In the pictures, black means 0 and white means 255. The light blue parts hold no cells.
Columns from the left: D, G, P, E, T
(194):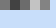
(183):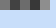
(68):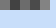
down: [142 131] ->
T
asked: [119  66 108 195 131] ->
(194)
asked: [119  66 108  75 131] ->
(68)
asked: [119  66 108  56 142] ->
(183)

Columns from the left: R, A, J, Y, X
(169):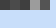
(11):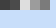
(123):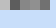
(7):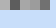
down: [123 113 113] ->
X
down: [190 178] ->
R
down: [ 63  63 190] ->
R
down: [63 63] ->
R
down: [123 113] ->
X
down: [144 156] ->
Y

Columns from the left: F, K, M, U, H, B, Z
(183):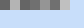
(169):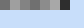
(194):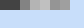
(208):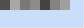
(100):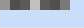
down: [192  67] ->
H
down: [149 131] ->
B
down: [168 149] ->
B
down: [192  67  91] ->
H
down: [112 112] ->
U

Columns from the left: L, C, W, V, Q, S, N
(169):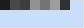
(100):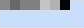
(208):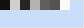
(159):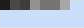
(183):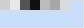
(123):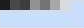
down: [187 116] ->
Q
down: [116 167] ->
S
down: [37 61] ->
W
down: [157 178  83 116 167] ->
S
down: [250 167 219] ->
N
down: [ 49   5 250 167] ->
N

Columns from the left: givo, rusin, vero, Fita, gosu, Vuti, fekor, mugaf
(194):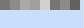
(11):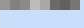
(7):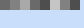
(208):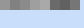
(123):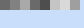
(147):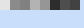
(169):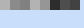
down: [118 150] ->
givo
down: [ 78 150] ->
gosu
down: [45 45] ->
Vuti
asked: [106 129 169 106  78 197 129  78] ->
(7)

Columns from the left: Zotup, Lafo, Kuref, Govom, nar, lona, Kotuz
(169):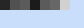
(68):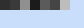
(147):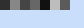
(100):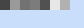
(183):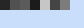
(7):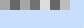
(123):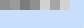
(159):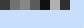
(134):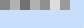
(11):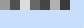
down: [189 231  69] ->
lona
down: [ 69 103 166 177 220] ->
lona
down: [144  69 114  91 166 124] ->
Kuref
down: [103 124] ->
Govom
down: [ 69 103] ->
lona
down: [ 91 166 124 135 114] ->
Kuref
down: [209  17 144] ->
nar

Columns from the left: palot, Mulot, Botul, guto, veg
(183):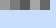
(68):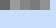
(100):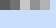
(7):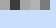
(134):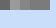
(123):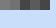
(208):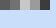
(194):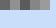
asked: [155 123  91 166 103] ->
(183)
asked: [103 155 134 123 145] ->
(68)
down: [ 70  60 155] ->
veg
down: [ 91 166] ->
palot
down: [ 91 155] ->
guto

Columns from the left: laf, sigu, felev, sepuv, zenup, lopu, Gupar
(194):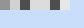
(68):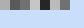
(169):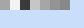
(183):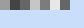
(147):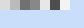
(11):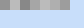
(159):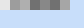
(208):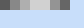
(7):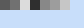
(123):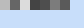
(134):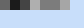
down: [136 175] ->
felev
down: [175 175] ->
felev
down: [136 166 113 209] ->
sepuv
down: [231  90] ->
laf

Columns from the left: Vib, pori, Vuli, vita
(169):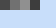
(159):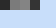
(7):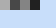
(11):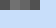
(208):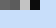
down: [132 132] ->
Vuli
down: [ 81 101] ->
Vib
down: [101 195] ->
Vuli
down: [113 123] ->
pori
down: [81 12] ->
vita
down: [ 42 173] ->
Vib

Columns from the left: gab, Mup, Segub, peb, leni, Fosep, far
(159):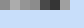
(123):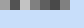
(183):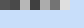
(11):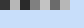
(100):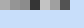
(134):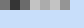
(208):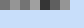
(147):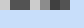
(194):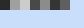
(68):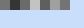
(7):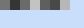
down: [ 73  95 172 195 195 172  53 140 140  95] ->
leni
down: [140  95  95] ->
leni
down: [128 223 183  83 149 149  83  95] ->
far
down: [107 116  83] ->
Segub

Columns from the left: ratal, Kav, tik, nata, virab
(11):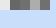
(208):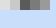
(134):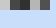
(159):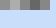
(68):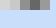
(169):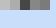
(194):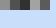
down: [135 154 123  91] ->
virab
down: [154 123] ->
virab

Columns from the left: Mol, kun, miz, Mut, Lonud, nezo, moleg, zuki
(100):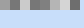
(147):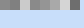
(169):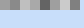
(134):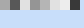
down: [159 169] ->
Mol
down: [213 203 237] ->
moleg
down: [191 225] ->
miz

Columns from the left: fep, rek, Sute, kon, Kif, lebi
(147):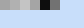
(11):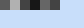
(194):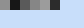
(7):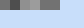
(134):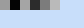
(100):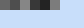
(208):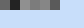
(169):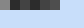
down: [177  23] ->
rek
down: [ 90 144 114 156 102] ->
fep

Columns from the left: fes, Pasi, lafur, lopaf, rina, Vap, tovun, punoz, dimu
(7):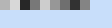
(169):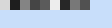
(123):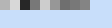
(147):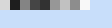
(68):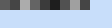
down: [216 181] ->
fes
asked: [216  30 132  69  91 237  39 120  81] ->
(169)
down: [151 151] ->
Vap
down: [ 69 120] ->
lopaf
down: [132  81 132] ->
dimu
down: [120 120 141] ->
punoz

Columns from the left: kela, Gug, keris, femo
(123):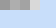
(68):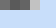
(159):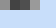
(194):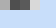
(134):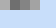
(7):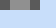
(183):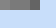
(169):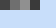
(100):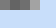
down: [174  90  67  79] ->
Gug
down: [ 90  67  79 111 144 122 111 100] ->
Gug
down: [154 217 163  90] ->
femo
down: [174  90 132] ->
kela
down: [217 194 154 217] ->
femo

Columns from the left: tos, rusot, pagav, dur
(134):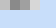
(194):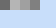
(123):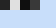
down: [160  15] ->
pagav
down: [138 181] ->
rusot

